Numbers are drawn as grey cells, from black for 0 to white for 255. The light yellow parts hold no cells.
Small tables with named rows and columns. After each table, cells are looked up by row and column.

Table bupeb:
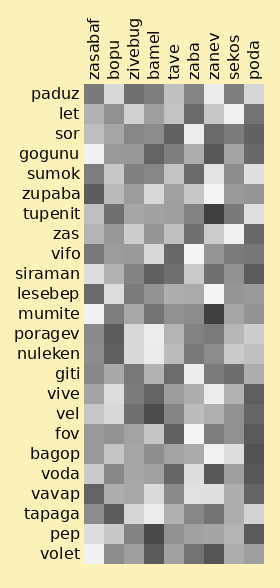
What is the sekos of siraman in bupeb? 145
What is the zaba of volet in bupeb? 115
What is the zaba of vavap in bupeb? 224
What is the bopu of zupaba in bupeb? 186
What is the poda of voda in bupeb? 88
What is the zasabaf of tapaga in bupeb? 139
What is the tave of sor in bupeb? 97
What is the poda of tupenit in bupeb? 223
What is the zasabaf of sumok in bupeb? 125
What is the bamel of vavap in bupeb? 217
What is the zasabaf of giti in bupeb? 135

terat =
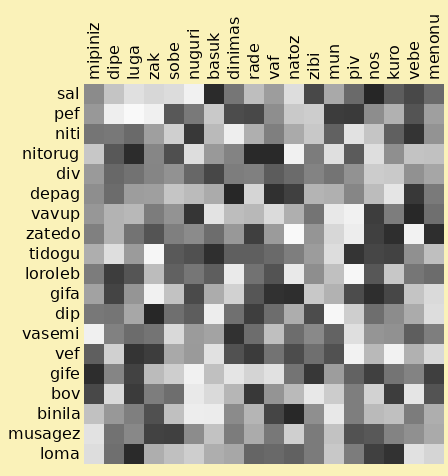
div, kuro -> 201
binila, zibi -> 143
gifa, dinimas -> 209
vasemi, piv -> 223
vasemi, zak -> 116
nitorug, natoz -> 241
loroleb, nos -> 87
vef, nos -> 185
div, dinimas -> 125
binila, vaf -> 69
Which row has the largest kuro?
vef

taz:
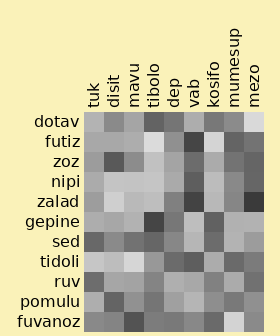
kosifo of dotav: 120
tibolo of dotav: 99
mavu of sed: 114
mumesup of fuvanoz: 211
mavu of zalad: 185
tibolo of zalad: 190
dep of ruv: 175
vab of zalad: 67
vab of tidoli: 94
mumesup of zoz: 115
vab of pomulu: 181
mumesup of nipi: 137
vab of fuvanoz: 136
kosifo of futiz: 212
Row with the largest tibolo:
futiz

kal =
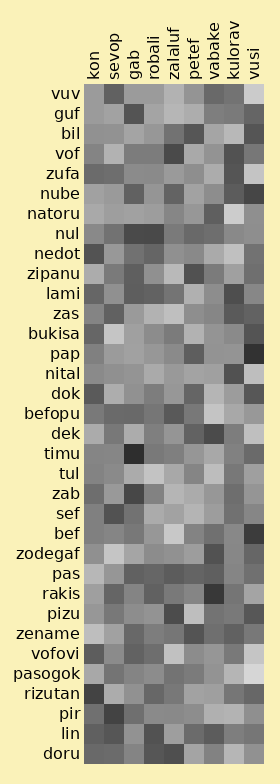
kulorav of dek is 125
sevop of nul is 114
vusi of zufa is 196
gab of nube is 97
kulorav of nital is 81
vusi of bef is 60

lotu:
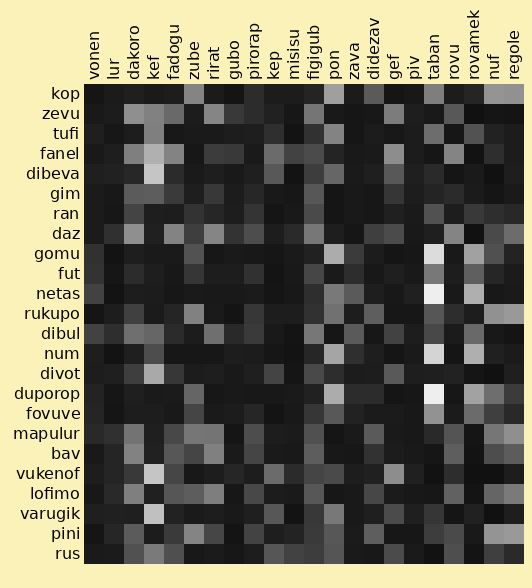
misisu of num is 19
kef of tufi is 127
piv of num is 26
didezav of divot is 29
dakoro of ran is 68
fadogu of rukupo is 37
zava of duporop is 44
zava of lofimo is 25
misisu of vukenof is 43
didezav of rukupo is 94
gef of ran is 32
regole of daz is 108

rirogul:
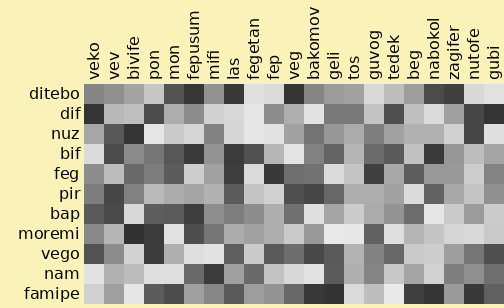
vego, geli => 90
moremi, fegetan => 161
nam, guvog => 133
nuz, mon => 202
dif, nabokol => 219
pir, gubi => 144
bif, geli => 100
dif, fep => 141
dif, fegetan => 229
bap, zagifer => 202
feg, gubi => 131
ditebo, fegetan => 224
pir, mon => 172
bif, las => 59
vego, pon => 60
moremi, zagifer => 213
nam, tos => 176
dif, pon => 76
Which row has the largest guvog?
ditebo

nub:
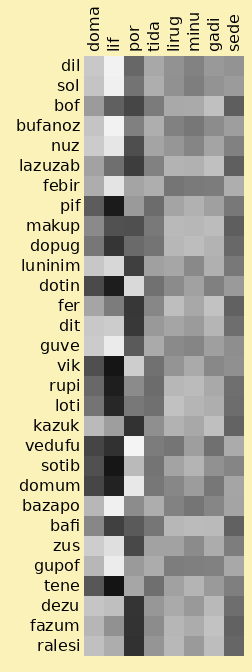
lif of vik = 21
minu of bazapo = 117
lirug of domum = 135
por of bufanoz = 128
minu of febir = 122
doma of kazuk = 186
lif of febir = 228
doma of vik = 79
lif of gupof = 236
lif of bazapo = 240
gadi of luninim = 176
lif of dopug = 53
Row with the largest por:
vedufu

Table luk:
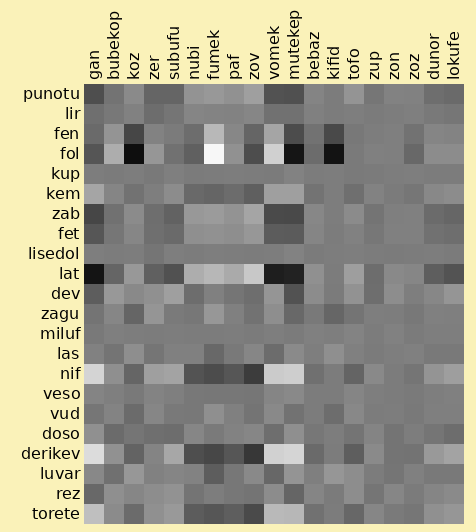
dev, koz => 137
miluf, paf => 125
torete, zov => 74
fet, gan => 86
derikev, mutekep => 213
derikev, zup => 138
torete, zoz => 118
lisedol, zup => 124

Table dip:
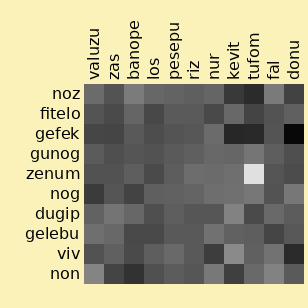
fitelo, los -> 72
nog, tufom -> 119
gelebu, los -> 73
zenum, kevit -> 111
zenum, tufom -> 224
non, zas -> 68
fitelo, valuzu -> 84
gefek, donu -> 8
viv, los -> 94
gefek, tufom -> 41
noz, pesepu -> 99
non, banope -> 50
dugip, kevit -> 130
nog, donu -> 119
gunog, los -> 82
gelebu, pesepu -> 89
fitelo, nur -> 73
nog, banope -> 67
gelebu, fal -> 69

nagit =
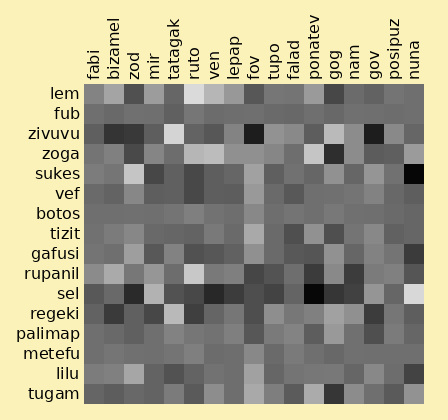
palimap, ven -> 114
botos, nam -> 112
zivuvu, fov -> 29
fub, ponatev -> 111
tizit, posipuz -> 97
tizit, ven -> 121
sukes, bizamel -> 117
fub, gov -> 111
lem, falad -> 116
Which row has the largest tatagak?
zivuvu

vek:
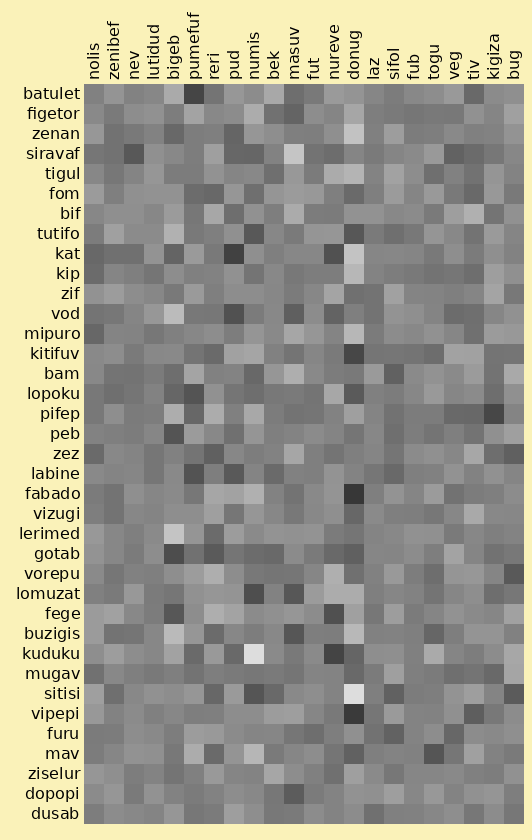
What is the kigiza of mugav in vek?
105
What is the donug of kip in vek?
183
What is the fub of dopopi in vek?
135
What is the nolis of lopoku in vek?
120
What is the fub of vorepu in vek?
125
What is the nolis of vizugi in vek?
126
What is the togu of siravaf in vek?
153
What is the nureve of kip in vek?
125
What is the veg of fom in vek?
121
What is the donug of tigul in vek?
180
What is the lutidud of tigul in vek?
150
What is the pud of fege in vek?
163
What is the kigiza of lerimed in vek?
127
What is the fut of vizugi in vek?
136
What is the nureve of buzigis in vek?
125
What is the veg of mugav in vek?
111
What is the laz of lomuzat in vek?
127

